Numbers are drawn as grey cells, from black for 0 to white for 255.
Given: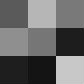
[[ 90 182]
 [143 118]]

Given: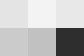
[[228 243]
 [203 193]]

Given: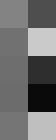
[[131  78]
 [113 202]]

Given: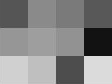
[[ 85 138]
 [150 158]]

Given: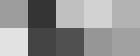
[[157  52]
 [226  68]]

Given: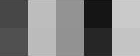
[[ 71 189]
 [ 80 187]]

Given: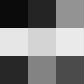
[[ 11  36]
 [230 212]]

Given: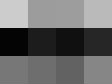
[[204 156]
 [  4  28]]

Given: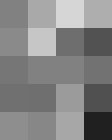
[[129 169]
 [138 198]]
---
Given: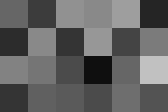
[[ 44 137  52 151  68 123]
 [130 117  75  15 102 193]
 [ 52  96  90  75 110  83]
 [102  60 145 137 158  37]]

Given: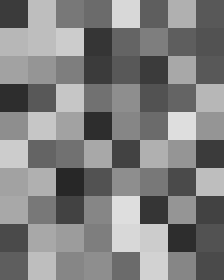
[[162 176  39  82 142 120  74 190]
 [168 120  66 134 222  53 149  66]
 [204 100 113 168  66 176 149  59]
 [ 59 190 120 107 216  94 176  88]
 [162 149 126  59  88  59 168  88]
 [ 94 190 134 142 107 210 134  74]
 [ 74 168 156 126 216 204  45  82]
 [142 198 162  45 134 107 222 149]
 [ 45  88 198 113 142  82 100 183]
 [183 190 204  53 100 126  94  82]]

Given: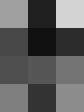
[[ 71  16  44]
 [ 78  86 115]
 [127  51 141]
 [159  31 211]]

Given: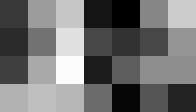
[[177 191 183 107   6  85  34]
 [ 56 155 198  20   0 134 204]
 [ 42 114 225  71  50  71 149]
 [ 64 169 252  27  93 142 142]]

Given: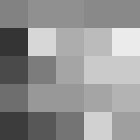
[[ 60  87 116 209 159]
 [130 144 144 137 137]
 [110 152 152 165 179]
 [ 74 124 165 202 202]
 [ 52 215 173 187 235]]

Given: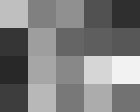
[[ 53 158 101  94  87]
 [ 61 184 120 172 114]
 [ 40 166 136 214 242]
 [191 128 144  81  47]]

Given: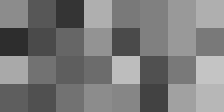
[[140  87  52 175 121 128 153 175]
 [169 114  94 108 189  80 121 196]
 [ 45  74 102 147  74 128 153 121]
 [ 94  80 114 140 134  66 161 183]]
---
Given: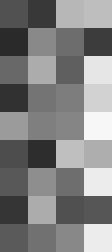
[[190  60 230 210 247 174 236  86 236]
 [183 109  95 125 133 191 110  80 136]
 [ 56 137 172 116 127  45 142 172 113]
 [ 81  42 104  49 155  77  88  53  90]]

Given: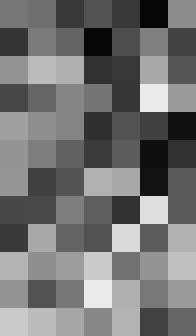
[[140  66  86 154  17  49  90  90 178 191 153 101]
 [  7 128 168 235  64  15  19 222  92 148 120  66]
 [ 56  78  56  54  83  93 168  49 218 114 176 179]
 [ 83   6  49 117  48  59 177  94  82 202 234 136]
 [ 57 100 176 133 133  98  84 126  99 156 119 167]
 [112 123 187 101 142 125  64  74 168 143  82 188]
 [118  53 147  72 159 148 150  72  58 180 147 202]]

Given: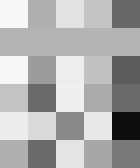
[[103 179  92 106  13 121]
 [196 180 194 171 232 167]
 [226 180 237 239 137 228]
 [176 179 156 106 217 106]
 [248 180 247 195 236 175]]

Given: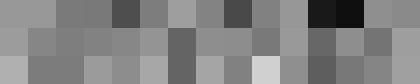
[[138 158 160]
 [143 116 133]
 [ 15 142 120]
 [ 25 103  94]
 [151 153 143]
 [129 121 208]
 [ 73 141 129]
 [131 142 165]
 [158 100 100]
 [125 148 167]
 [ 78 135 141]
 [121 130 155]
 [122 126 124]
 [152 134 124]
 [152 156 176]]

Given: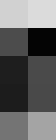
[[219   4  74  73 164]
 [209  76  30  28 116]]

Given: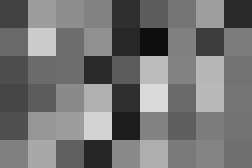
[[ 42 124 114 117 114 112]
 [158  60 183 185 125 132]
 [117 128 130 106  95 122]
 [ 93  14 188 218 130 174]
 [ 47  39  92  47  28 137]
 [130 144  41 176 210  38]
 [142 110 109 138 157  96]
 [157 203 107  93 150 168]
 [ 66 105  78  70  80 128]]

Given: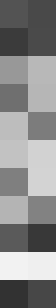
[[ 73  74 184 182 124 210 211 130  56 239  71]
 [ 83  59 152 111 189 194 127 180  90 242  50]]

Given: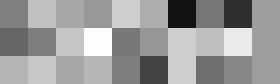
[[158 158 158]
 [ 46 233 134]
 [118 191 109]
 [ 18 206 206]
 [173 151  68]
 [206 120 126]
 [152 253 183]
 [167 197 167]
 [193 126 199]
 [128 102 179]]
